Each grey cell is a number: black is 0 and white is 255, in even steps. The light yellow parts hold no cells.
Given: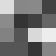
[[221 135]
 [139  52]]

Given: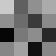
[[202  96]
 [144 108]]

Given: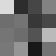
[[219  45]
 [110 116]]

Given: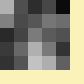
[[177  79]
 [128  74]]

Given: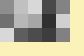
[[142 192]
 [112 183]]

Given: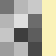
[[116 183]
 [181 223]]

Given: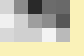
[[213 139]
 [240 209]]
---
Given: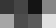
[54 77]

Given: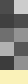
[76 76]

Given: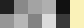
[ 32 183]

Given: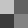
[196 131]

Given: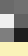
[106  98]

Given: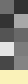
[111 168]

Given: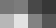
[118 226]
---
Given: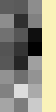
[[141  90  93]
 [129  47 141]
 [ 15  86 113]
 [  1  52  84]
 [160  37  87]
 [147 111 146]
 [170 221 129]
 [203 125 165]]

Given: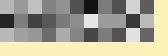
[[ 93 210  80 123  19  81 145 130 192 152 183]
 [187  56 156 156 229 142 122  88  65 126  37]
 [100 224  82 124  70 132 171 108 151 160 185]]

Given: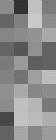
[[124 192  50 139]
 [139 202 128 101]
 [169 147 139 133]
 [ 99 145  86 101]
 [ 97  94 153 123]
 [188 159 115 131]
 [139 135 169 144]
 [120 183 191 139]
 [173 187 194  71]
 [154 134 166  99]]

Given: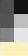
[[ 18  81]
 [190  84]
 [229 131]]

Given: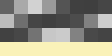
[[ 70  63  64  84 154 210 169  99]
 [205 129  76  68  64  69 111 188]
 [ 68  73 130 203 199 115  71  65]]

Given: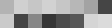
[[ 69 163 183 198 210 198 208 179]
 [219 213  87  75  54 135  68 202]]

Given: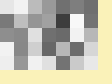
[[111 126 112 153 187 242 230]
 [115 248  61 161 149 190 121]
 [183 242 106 112 224 137 142]
 [214 108 183 103 207 136 242]
 [232 202 115 224 241 151 238]]

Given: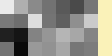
[[118  74  89 114 138 175 234]
 [202 143  95 116 222 110 121]
 [132 167 181 150 131  21  32]
 [124 118 167 146 153  10 115]]

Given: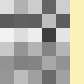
[[206 101 205 177 222]
 [ 93 190  95  97  91]
 [228  61 237 221 242]
 [181 132 179 149 200]
 [146 168 132 129 147]
 [162 107 160 188 150]]
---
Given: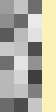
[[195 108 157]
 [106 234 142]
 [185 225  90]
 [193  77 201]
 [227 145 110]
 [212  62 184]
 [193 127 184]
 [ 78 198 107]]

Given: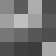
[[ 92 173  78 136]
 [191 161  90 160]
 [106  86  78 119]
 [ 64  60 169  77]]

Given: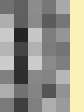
[[ 96 140 119 169 112]
 [ 95 138  92 118 174]
 [ 36 198 126 149 201]
 [ 69 178 124 116 181]
 [ 49 204 138 127 204]
 [ 46 136 132 183 128]
 [114 132  85 146 173]
 [ 63 128 173 155 122]]

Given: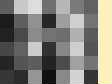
[[200 221 112 183 122  98  93]
 [ 94 145  39 158 206 115  28]
 [ 73 139 115 110 176  90  33]
 [ 98 203  50 135 206  84  71]
 [ 84  93  35  76 161 116  37]
 [ 44 149  17 136 211  53  54]]

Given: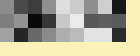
[[ 74  61 144 221 203 142 206  24 140]
 [146   9  55 200 234  88  95  91 126]
 [ 38 105 138 173 187 227 227  43 161]]

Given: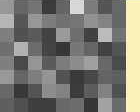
[[102 115  59 100 216 125  85 103 151]
 [ 86 150 124 113 117 145 131 102 181]
 [ 81  91  66 154 110  65 187 114 127]
 [177 108  68  55 120 101  66  85 111]
 [ 73 149  92 124 141 160 104  75 127]
 [102 126 148  82  58  72 100  95 152]
 [ 56  85 141 131  60  93 130  81 104]
 [ 80  64  64 105 109  54 162 107  95]]

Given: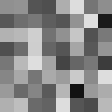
[[147  84  79 174 221 117 142 144]
 [110 120  94  85 147 223  26  88]
 [184 207 114 145 198  82 121 178]
 [108 206 101  85 166  88 149  79]
 [185 222 164  68 102 120  60 119]
 [168 118 170 156 202 138 221 134]
 [106 133  90 182  18 154 172 154]
 [190 106  99 221  85  75 185 176]]

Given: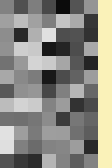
[[ 80 126  73  11  84 148 130]
 [189 161 126 196 170  54 160]
 [ 40 176 224  78  82  49 141]
 [206 201  23  36  77 169 145]
 [153 212 202 166  86  36 114]
 [137 124  24  76  98 157 168]
 [144 150  71 128 182 103  88]
 [211 203 131 156  50  74 188]
 [111 118 140  59 119 101 113]
 [158 122 158 157 112  93 225]
 [128 107 131 134 157  41 223]
 [ 56  43 181 131  93 130  83]]
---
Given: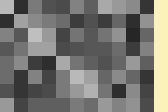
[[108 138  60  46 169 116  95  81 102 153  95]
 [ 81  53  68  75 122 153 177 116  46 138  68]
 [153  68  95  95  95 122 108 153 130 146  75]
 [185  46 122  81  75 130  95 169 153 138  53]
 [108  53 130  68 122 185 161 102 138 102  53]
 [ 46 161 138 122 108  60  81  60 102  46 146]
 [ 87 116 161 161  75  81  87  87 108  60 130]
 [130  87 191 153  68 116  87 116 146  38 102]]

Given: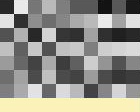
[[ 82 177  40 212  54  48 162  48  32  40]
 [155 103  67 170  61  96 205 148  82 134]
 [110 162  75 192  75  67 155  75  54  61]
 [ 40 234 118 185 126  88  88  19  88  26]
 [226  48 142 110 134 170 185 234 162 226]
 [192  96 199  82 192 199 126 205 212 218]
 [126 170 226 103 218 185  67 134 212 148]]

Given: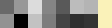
[[146   1 194 125  68  46  52]
 [105 152 220 133  89 188 180]]

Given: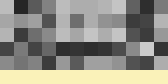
[[ 68 122  68 103  46  52  46  52  76 138 203  52]
 [188  38  90 130 188 173 173 180 196  97  46 122]
 [180  60 110 138 188 166 196 173 196  82  60 152]
 [138 116 130  60 152  90 160 160 146  82  68 173]
 [166 146 160  82 180 110 173 146 138  60  68 180]]

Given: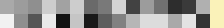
[[241 143  85 233  18 197  25  93 129 182 220 220 169 227  51]
 [169 156 143 205 162 205 106 121 212  66 156 113  45  58 176]]

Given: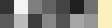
[[ 91 187  60 135  83 166 150]
 [ 52 243 127  98  67  32 112]]

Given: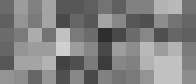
[[148 141 102 148  79 135  73 129 115 122 148 193 193 141]
 [ 95 148 122 164  73 102  87 164 135  87  79 141 115 102]
 [108 156 129 164  87  87  95 115  95 129 129 179 185 115]
 [102 148 156 156 207 156 135  73 156 141 185 156 179 122]
 [ 87 164 164 179  66  79 122  60 135 129 179 193 193 129]
 [108 122 172 115 193 122 108  46  73 108 135  79 102  95]]
